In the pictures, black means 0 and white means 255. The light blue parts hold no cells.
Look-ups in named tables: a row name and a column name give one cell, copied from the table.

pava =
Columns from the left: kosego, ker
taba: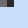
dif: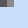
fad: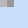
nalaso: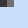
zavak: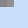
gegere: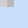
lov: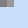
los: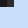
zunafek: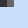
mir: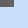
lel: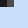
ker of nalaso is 113
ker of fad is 152
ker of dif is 138
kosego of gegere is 207
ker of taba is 42
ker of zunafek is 103
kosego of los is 24
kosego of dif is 88
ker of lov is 153
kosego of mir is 96
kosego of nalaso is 55
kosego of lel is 26
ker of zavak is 144
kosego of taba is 109

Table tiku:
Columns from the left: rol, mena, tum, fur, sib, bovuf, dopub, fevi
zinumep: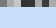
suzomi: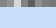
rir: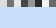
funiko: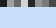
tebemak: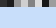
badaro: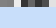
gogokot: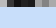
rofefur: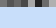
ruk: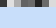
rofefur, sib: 168
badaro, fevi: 226
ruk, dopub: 106
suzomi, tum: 215
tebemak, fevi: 157
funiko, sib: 39
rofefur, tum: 103
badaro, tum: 236
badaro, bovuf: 51
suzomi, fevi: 118
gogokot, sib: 26
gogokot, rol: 187
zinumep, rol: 122
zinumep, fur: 51
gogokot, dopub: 131
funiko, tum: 104
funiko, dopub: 123
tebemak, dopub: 23
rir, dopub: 244
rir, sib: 150
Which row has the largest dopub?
rir

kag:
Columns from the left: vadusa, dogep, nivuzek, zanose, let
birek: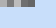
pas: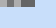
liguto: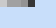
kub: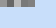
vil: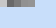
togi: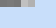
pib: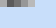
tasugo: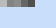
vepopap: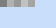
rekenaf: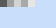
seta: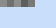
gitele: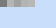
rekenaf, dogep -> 160
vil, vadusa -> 199
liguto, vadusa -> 202
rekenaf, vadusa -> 89
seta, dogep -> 112
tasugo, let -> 79
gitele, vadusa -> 122
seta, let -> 120
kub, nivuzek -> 186
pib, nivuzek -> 115
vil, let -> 148
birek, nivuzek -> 188
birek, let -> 101
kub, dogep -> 103
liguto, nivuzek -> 161
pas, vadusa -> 175
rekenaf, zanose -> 169
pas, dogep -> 115
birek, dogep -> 123

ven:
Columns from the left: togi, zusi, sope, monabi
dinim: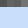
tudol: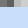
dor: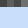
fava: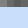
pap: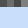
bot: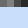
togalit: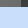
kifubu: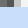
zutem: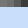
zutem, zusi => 110
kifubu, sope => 200
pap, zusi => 108
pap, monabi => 127
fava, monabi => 101
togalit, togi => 111
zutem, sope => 89
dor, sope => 72
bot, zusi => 128
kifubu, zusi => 86
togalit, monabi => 61
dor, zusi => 94
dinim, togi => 83
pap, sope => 72
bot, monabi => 40

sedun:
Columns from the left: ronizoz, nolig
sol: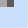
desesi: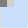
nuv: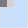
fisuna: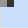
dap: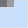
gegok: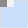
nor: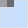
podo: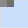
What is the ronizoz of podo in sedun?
136
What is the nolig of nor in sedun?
107
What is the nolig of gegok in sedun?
242
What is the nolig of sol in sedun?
92
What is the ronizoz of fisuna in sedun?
150
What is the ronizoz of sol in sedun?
168
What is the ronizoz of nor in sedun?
160
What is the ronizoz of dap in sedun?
114
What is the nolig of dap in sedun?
155
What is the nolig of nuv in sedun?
210
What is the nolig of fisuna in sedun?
54
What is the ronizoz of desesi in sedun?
126
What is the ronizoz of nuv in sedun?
122
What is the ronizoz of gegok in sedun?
139

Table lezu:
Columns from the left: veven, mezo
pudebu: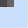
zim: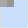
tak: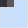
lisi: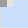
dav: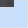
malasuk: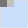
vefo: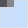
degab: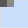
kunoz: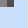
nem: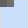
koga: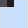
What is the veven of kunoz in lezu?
132
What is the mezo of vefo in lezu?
136
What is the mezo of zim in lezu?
149
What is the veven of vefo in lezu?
83
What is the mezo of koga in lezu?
30
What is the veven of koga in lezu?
79
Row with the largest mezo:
lisi

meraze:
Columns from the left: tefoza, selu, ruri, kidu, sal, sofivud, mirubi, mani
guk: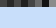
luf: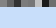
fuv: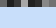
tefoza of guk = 68
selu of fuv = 31
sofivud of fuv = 45
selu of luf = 98
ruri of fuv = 56
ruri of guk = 72
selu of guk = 40
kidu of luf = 124
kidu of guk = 32

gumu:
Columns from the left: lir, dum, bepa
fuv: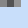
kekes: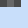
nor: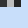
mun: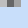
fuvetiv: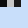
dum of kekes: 104
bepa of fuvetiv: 25
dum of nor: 190
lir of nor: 51
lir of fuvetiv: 11
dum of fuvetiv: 199
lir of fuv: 134
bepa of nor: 37

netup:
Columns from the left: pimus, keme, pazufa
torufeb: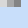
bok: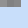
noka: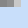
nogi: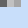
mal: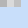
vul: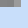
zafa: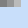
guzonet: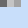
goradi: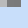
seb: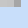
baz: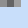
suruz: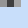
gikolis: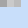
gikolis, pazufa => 188
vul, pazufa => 155
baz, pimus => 143
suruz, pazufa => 165
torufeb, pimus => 216
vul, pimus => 133
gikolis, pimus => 165
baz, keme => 100
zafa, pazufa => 186
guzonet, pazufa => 163

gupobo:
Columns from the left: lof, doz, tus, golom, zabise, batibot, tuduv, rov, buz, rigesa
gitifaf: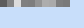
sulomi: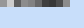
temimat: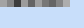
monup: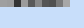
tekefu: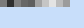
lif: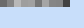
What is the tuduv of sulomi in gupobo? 63
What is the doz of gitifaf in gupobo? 132
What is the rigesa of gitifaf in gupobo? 122
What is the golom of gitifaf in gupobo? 128
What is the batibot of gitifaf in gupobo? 148
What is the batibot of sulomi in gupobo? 104
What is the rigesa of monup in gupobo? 167
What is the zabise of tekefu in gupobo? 95

